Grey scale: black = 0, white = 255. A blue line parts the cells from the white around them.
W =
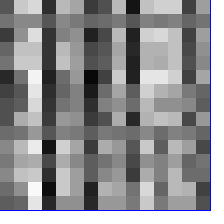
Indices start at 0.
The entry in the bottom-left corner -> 93
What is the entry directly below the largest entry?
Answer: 229
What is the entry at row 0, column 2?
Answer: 216
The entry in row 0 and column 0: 86
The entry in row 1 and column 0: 115
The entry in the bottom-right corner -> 80
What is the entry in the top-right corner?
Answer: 158
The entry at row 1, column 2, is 136
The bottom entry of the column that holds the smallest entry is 40
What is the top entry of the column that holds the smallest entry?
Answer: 59
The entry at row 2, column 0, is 59
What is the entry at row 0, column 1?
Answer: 201
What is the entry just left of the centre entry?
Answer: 46
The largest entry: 249
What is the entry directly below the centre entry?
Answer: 80
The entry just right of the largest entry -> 14
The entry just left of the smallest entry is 152
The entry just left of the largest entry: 144
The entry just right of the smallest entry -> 65
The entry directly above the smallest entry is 80
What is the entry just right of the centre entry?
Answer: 144

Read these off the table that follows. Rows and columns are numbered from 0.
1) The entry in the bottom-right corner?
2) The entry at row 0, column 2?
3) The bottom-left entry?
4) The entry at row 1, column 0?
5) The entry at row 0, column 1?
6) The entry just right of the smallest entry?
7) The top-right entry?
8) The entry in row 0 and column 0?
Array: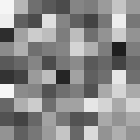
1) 147
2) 111
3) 147
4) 237
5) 182
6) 125
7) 155
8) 245

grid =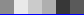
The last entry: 90
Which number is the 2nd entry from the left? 233

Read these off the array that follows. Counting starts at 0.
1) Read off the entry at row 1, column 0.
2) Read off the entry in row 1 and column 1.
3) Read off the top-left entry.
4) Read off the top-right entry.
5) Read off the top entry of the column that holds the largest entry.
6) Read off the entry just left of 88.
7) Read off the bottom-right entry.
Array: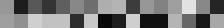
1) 159
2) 144
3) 151
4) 37
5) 226
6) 29
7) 167

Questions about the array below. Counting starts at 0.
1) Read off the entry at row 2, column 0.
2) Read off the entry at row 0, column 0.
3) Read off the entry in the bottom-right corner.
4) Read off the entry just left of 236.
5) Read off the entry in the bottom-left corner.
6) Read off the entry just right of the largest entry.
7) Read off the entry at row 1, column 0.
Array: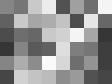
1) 76
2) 133
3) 70
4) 201
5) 70
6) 215
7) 97

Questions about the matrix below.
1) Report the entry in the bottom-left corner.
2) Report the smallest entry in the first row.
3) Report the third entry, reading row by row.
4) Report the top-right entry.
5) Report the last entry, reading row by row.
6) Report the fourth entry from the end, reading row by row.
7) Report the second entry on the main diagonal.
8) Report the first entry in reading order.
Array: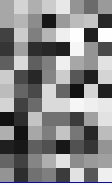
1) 148
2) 107
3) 175
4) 154
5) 239
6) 59
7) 181
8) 167

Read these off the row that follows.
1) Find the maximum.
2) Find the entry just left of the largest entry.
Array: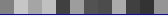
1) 198
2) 129

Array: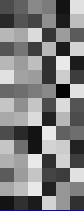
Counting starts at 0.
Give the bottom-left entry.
19
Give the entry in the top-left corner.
76
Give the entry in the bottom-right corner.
48
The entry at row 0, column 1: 97
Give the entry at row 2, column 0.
183
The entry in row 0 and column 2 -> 137
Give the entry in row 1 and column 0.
41
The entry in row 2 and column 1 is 168
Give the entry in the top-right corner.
225
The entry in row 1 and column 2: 68
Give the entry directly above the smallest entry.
204
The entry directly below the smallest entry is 219
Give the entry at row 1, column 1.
84

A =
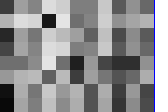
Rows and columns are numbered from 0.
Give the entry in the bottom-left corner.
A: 9
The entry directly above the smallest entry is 16
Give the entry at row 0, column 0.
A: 61
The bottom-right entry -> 75
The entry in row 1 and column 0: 179
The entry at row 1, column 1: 220
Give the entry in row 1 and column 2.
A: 213
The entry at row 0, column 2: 132
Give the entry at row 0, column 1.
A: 159
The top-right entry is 104
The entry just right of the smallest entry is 165

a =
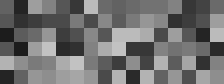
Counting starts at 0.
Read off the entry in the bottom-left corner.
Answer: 36
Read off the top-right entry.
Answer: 106
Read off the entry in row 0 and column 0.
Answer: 98
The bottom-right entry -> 142
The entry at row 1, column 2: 61
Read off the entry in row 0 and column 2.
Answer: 158
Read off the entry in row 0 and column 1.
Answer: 36
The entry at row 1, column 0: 86
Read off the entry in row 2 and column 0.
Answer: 28
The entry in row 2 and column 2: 106

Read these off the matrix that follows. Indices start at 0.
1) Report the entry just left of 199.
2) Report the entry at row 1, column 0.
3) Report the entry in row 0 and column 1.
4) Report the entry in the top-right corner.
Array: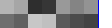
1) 96
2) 110
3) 166
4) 147

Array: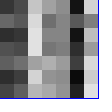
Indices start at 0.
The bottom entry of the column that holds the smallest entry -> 33
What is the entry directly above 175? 118
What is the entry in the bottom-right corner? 225
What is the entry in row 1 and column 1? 88
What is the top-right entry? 211
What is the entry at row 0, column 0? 54
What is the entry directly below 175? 147
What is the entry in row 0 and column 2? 197
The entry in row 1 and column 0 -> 103
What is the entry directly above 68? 46
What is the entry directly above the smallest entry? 62
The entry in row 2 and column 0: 46
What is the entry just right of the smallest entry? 204
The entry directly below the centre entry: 175
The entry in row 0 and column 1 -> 74

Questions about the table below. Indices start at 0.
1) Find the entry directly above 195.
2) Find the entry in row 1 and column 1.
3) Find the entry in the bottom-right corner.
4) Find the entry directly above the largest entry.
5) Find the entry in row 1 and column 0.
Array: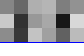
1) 152
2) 50
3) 187
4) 146
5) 201

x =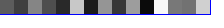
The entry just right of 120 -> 114
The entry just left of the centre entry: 27
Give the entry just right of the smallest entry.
248
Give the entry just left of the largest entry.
11

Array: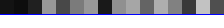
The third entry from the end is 57
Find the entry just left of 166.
144
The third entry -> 32
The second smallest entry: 19
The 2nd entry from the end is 194

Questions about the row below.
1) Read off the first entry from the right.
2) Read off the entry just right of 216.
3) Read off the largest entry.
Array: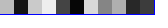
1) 60
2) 133
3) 238

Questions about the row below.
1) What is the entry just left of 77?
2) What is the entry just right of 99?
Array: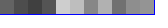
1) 99
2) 77
